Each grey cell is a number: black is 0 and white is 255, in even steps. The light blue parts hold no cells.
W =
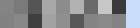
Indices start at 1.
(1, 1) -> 132
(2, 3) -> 63
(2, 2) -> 136
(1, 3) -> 85

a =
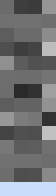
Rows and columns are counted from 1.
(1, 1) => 107
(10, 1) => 67
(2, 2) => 113
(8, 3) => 99
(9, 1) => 152
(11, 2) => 92
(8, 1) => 93
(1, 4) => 150
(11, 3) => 93
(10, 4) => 193
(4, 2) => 62
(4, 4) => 188
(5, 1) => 144
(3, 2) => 107
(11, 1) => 120
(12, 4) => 109

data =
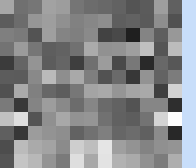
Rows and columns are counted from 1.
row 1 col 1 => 167
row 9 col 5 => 168
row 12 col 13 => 174
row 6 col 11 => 147
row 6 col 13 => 124
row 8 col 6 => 108
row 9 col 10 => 93
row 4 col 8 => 145
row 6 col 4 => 186
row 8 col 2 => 56
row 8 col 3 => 132
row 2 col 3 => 150
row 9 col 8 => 113
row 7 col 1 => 81
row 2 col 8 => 142
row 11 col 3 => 170
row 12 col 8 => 227
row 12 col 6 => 222
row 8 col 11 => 134
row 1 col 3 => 118
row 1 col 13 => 96
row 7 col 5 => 93
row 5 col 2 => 101
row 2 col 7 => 135
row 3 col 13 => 152
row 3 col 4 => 159
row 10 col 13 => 40
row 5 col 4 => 92
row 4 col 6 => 113
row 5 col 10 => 120
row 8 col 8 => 106
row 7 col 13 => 210
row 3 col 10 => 31
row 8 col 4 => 157
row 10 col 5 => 142
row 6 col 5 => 142
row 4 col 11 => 192

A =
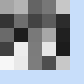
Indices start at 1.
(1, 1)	165
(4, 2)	236
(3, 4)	167
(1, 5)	199
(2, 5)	44
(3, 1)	106
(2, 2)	110
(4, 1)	64
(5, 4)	78

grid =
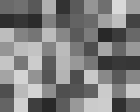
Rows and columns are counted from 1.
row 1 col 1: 106
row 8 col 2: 208
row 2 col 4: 128
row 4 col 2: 188
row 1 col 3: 88
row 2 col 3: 43
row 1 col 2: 112
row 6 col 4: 85
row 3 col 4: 188
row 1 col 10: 161
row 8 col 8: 205
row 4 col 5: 187
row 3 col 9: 59
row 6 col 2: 212
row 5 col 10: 54
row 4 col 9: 103
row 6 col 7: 200
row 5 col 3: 204
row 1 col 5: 50
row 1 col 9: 217
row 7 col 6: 84
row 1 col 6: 90
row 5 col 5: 183
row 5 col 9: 56
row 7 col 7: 98
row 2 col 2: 54

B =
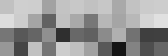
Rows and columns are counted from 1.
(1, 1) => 193
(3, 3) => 101
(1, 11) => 203
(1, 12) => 205
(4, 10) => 131
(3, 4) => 144
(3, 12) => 64
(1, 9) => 169
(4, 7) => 161
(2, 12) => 224
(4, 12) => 102
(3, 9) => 176
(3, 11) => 63
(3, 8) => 139

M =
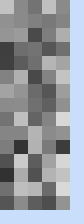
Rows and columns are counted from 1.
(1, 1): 194
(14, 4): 107
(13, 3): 81
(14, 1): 112
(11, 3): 178
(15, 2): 139
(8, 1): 139
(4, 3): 115
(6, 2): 176
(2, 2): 138
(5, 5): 164
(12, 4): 162
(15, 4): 78
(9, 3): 100
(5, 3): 111
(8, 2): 140
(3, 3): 74
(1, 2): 137
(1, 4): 192
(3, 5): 174
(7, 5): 157
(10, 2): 133

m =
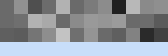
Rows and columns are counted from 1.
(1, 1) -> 106
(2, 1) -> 106
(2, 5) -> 106
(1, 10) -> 184
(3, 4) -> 142
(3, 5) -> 195
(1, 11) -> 138
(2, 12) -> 90
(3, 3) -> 117
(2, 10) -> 106
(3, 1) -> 95
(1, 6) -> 106
